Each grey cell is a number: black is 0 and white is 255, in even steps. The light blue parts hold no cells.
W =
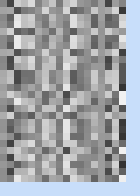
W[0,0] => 135
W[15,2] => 151
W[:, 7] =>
[197, 150, 186, 171, 113, 178, 186, 148, 197, 191, 134, 129, 171, 132, 169, 195, 113, 182, 187, 161, 197, 141, 197, 163, 197, 166]
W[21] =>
[155, 185, 205, 168, 144, 163, 104, 141, 181, 76, 184, 191, 169, 121, 148, 183, 101, 241]
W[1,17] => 56
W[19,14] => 153
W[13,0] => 165
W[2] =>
[136, 97, 227, 193, 206, 138, 125, 186, 150, 138, 222, 176, 161, 100, 158, 93, 115, 206]
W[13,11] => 191
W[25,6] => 110
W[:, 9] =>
[189, 213, 138, 124, 130, 119, 138, 205, 203, 228, 187, 194, 229, 75, 106, 229, 115, 229, 229, 223, 206, 76, 212, 226, 213, 108]
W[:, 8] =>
[123, 142, 150, 150, 181, 162, 149, 144, 127, 122, 154, 154, 124, 181, 161, 123, 180, 120, 125, 134, 120, 181, 122, 130, 126, 159]
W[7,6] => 207
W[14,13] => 102
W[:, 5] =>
[132, 148, 138, 151, 170, 147, 141, 150, 133, 132, 165, 161, 142, 170, 154, 131, 170, 133, 132, 149, 134, 163, 131, 144, 139, 155]
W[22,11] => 142
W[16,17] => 174
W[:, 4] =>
[218, 131, 206, 200, 95, 195, 210, 135, 218, 209, 113, 114, 165, 123, 182, 200, 94, 184, 192, 142, 218, 144, 218, 163, 212, 185]
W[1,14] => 159
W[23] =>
[151, 136, 95, 133, 163, 144, 207, 163, 130, 226, 119, 118, 137, 192, 156, 133, 211, 51]
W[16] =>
[173, 208, 104, 124, 94, 170, 142, 113, 180, 115, 95, 155, 166, 185, 151, 203, 158, 174]
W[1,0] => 163
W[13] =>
[165, 208, 177, 153, 123, 170, 105, 132, 181, 75, 156, 191, 169, 140, 159, 203, 117, 241]
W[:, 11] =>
[151, 113, 176, 187, 151, 187, 178, 115, 149, 124, 123, 120, 114, 191, 191, 118, 155, 111, 116, 110, 133, 191, 142, 118, 132, 189]
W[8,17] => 121
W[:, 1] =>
[67, 166, 97, 114, 208, 111, 91, 172, 72, 76, 189, 194, 131, 208, 135, 78, 208, 103, 90, 142, 66, 185, 68, 136, 69, 128]
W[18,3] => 162
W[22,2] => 195
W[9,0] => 138
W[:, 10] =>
[210, 97, 222, 222, 92, 222, 219, 98, 208, 183, 92, 91, 125, 156, 212, 178, 95, 147, 166, 109, 203, 184, 201, 119, 190, 216]
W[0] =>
[135, 67, 205, 189, 218, 132, 165, 197, 123, 189, 210, 151, 143, 123, 157, 68, 156, 131]

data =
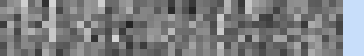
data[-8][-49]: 102
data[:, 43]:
[145, 150, 101, 57, 106, 145, 75, 88]
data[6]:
[78, 142, 100, 136, 134, 96, 146, 121, 92, 88, 117, 150, 119, 132, 135, 91, 97, 136, 54, 106, 61, 114, 100, 94, 152, 109, 113, 163, 120, 143, 105, 189, 80, 137, 95, 108, 94, 66, 111, 94, 94, 132, 168, 75, 139, 158, 115, 139, 87]
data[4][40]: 90
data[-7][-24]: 117
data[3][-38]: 191
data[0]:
[102, 140, 150, 208, 106, 146, 49, 213, 98, 123, 134, 109, 151, 146, 207, 106, 108, 147, 155, 104, 108, 121, 107, 113, 62, 125, 91, 56, 118, 110, 100, 83, 181, 116, 58, 199, 161, 147, 126, 98, 90, 141, 144, 145, 93, 91, 126, 92, 121]
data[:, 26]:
[91, 80, 109, 116, 109, 98, 113, 138]
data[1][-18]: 115
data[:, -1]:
[121, 139, 84, 67, 70, 118, 87, 108]
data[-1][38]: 105
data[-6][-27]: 135
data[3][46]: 109
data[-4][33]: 87
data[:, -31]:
[155, 174, 111, 35, 123, 79, 54, 79]
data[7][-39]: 137
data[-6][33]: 112
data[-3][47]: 128
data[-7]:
[145, 162, 136, 178, 122, 117, 95, 188, 70, 118, 156, 124, 154, 146, 167, 69, 103, 136, 174, 93, 133, 132, 88, 125, 42, 117, 80, 37, 123, 121, 81, 115, 172, 118, 72, 193, 139, 131, 114, 65, 108, 144, 121, 150, 105, 101, 115, 125, 139]
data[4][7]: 200
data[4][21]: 149
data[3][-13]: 76
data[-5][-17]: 133
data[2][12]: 158
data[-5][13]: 164
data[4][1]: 151
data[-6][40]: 97
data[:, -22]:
[56, 37, 88, 169, 106, 138, 163, 144]

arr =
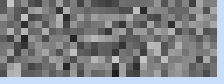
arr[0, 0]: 87
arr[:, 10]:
[125, 120, 112, 149, 102, 38, 142, 191, 80, 143, 153]
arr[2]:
[153, 123, 88, 193, 72, 84, 111, 125, 180, 45, 112, 158, 119, 159, 142, 146, 150, 136, 169, 117, 120, 79, 70, 121, 136, 100, 122, 90, 169, 149, 134]
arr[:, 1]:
[198, 129, 123, 99, 176, 65, 120, 164, 76, 155, 175]
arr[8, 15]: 113
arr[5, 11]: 134
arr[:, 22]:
[148, 132, 70, 100, 162, 99, 181, 177, 109, 135, 163]
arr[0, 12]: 125
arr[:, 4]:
[81, 151, 72, 123, 104, 148, 120, 95, 132, 70, 94]
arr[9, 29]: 96
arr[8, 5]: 135
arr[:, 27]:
[65, 149, 90, 156, 84, 114, 134, 137, 138, 92, 101]
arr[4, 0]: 126
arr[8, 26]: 137
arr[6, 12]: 104
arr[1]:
[93, 129, 90, 74, 151, 164, 135, 114, 54, 171, 120, 118, 101, 111, 106, 101, 98, 77, 79, 192, 43, 142, 132, 131, 100, 105, 104, 149, 149, 83, 166]
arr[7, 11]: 94
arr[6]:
[116, 120, 74, 52, 120, 146, 131, 128, 148, 110, 142, 71, 104, 76, 97, 94, 83, 52, 109, 98, 79, 184, 181, 84, 111, 173, 128, 134, 111, 152, 121]
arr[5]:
[93, 65, 145, 37, 148, 127, 75, 126, 125, 135, 38, 134, 161, 183, 166, 154, 140, 86, 95, 89, 122, 130, 99, 128, 101, 142, 131, 114, 87, 125, 99]
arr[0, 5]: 68
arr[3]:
[119, 99, 115, 47, 123, 148, 86, 135, 172, 71, 149, 117, 105, 118, 121, 165, 90, 55, 135, 99, 76, 165, 100, 123, 49, 157, 125, 156, 145, 132, 166]
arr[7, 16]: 54
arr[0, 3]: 140
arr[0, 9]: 90
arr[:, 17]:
[111, 77, 136, 55, 160, 86, 52, 117, 116, 159, 161]
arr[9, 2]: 177
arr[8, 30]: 102
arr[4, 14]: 90

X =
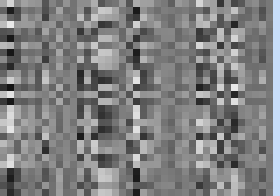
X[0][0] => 168
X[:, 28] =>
[213, 116, 186, 180, 56, 62, 215, 93, 176, 61, 70, 99, 33, 196, 43, 131, 133, 210, 148, 50, 212, 209, 129, 199, 131, 112, 57, 131]
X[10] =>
[100, 145, 151, 104, 137, 83, 180, 124, 133, 123, 136, 39, 146, 57, 88, 96, 108, 110, 157, 179, 63, 97, 146, 135, 132, 109, 131, 141, 70, 116, 72, 179, 73, 137, 161, 129, 112, 157, 114]
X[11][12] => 176
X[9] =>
[78, 40, 98, 99, 114, 96, 136, 113, 161, 102, 128, 86, 98, 94, 173, 168, 152, 104, 144, 68, 96, 99, 122, 135, 135, 103, 120, 126, 61, 77, 109, 187, 108, 199, 163, 111, 110, 114, 117]
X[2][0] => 156
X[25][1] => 29
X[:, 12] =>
[142, 81, 105, 172, 123, 88, 136, 79, 96, 98, 146, 176, 88, 166, 90, 160, 172, 157, 176, 146, 130, 105, 165, 163, 90, 81, 109, 85]
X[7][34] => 144
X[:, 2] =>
[136, 74, 81, 152, 126, 89, 108, 78, 77, 98, 151, 170, 100, 141, 96, 165, 167, 126, 163, 152, 101, 100, 165, 139, 71, 73, 108, 73]
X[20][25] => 136
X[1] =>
[99, 29, 74, 122, 112, 125, 80, 110, 162, 107, 116, 146, 81, 151, 201, 196, 166, 121, 110, 26, 147, 125, 111, 126, 122, 117, 122, 110, 116, 85, 160, 140, 147, 195, 134, 102, 120, 80, 119]
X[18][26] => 151
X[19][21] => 89
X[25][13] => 148
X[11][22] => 167
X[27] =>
[110, 41, 73, 129, 115, 132, 74, 113, 158, 112, 114, 159, 85, 163, 198, 193, 164, 124, 100, 28, 158, 131, 112, 123, 117, 121, 128, 105, 131, 92, 169, 128, 154, 184, 125, 103, 121, 81, 120]
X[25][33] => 194
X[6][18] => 67
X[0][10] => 115
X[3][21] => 143
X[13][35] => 132
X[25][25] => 115
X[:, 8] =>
[110, 162, 137, 99, 147, 167, 114, 165, 142, 161, 133, 113, 171, 101, 167, 114, 107, 104, 102, 137, 119, 129, 111, 101, 155, 163, 155, 158]
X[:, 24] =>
[95, 122, 107, 105, 136, 134, 101, 126, 109, 135, 132, 124, 138, 104, 137, 113, 114, 100, 112, 135, 100, 97, 116, 102, 120, 122, 135, 117]
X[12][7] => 102
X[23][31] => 65
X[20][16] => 139
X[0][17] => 150
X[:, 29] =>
[167, 85, 135, 188, 94, 69, 172, 75, 120, 77, 116, 155, 57, 187, 61, 148, 162, 189, 177, 109, 169, 137, 154, 185, 100, 85, 86, 92]
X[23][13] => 166
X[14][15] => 180
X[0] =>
[168, 212, 136, 161, 151, 147, 85, 131, 110, 147, 115, 142, 142, 174, 86, 109, 116, 150, 85, 171, 160, 159, 130, 121, 95, 153, 142, 121, 213, 167, 160, 53, 142, 72, 88, 131, 140, 108, 120]
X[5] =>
[71, 24, 89, 100, 109, 101, 123, 107, 167, 99, 126, 95, 88, 100, 185, 184, 157, 106, 142, 50, 104, 102, 114, 134, 134, 106, 116, 123, 62, 69, 119, 186, 117, 212, 160, 108, 111, 102, 117]

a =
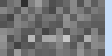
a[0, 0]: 83
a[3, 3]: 123
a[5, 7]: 169
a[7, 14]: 91
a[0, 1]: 111
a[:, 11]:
[84, 122, 139, 99, 113, 85, 138, 147]
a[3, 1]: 93
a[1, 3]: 135
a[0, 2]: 125
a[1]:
[134, 117, 89, 135, 104, 129, 94, 73, 130, 91, 136, 122, 94, 123, 112]
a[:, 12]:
[133, 94, 128, 102, 82, 176, 92, 113]
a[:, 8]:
[89, 130, 98, 88, 134, 145, 136, 123]
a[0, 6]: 116
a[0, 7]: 79
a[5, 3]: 82
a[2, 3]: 101
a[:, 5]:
[157, 129, 92, 85, 112, 95, 114, 97]
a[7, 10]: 106
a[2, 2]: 130
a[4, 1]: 129
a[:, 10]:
[137, 136, 95, 131, 123, 103, 88, 106]
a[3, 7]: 92
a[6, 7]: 112
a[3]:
[83, 93, 132, 123, 108, 85, 108, 92, 88, 141, 131, 99, 102, 93, 93]
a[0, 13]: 93
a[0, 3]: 47
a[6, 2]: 67
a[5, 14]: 120
